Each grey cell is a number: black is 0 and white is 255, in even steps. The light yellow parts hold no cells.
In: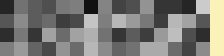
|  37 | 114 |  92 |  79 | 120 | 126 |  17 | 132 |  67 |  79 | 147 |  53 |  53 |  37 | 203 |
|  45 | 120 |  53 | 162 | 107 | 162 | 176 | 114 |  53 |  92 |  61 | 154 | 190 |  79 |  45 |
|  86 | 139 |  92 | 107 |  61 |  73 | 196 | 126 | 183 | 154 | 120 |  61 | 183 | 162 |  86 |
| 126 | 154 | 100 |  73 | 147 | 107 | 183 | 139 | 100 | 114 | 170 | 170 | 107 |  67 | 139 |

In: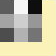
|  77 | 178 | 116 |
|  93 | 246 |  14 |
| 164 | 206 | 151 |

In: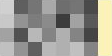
| 162 |  81 | 184 | 132 | 176 | 132 |  68 |
| 192 | 147 |  95 | 184 | 176 | 192 | 132 |
| 200 | 147 | 124 | 139 |  60 | 162 |  89 |
| 208 |  95 | 117 | 169 | 110 | 117 |  74 |

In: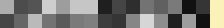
|  69 | 102 | 186 | 115 |  90 | 122 | 128 |  61 |  53 | 134 | 214 | 142 |  31 | 157 |  17 |
| 173 |  76 |  84 | 206 | 157 | 198 | 198 |  31 |  69 |  46 | 115 |  96 | 122 |  17 |  53 |

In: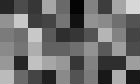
|  38 |  76 |  54 | 166 | 105 |   4 | 130 |  61 | 166 | 215 |
| 123 | 111 | 200 |  90 |  46 |  54 |  83 | 181 | 130 |  68 |
| 138 | 117 | 174 |  98 |  98 | 111 | 146 |  90 | 158 |  76 |
| 146 | 200 |  61 |  68 | 117 |  17 | 146 | 138 | 111 |  83 |
| 152 |  38 | 193 | 166 | 152 |  54 | 130 |  46 |  46 | 158 |
| 187 | 105 |  68 |  32 | 138 |  83 | 123 |  24 | 174 |  24 |

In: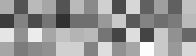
|  61 | 131 |  75 | 117 |  49 | 111 | 111 | 153 | 201 |  89 | 131 | 111 | 123 | 186 |
| 166 | 123 | 138 | 145 | 208 | 208 | 131 | 222 | 145 | 166 | 252 | 201 | 153 | 215 |
| 174 |  83 | 186 | 166 |  83 | 186 | 138 | 208 |  75 | 215 |  96 | 159 |  96 | 194 |
| 229 | 145 | 236 | 166 | 194 | 180 | 186 | 117 |  68 | 222 |  68 | 201 | 145 | 103 |

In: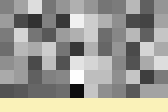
|  82 |  88 | 102 | 102 | 109 |  14 | 197 | 143 | 129 |  88 | 163 | 163 |
| 109 | 184 | 170 | 205 | 117 |  55 | 176 | 102 | 149 |  74 | 213 | 170 |
| 123 | 213 | 117 |  88 | 156 | 176 | 205 | 109 | 135 | 184 |  96 | 197 |
| 129 | 163 | 221 | 117 | 149 | 176 | 149 | 117 | 123 | 184 |  96 | 149 |
| 143 | 156 |  74 | 190 |  82 | 227 | 213 | 197 | 135 |  82 | 170 | 221 |
| 156 |  74 |  49 | 129 |  55 | 241 | 205 | 176 | 143 |  74 |  68 | 163 |
| 170 | 156 |  96 | 129 | 135 | 254 | 190 | 190 | 143 | 197 |  62 | 123 |

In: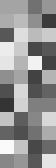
|  52 | 210 | 127 | 127 |
|  79 | 216 |  79 |  99 |
|  87 | 222 | 187 | 203 |
|  99 |  79 | 113 | 172 |
| 135 | 150 |  87 | 229 |
| 143 | 164 |  66 | 180 |
| 164 | 164 | 113 | 150 |
| 172 | 187 | 143 |  59 |
| 195 |  93 | 135 | 216 |
| 229 | 180 | 242 |  66 |
| 236 | 203 |  72 |  87 |
| 250 | 195 |  72 | 105 |
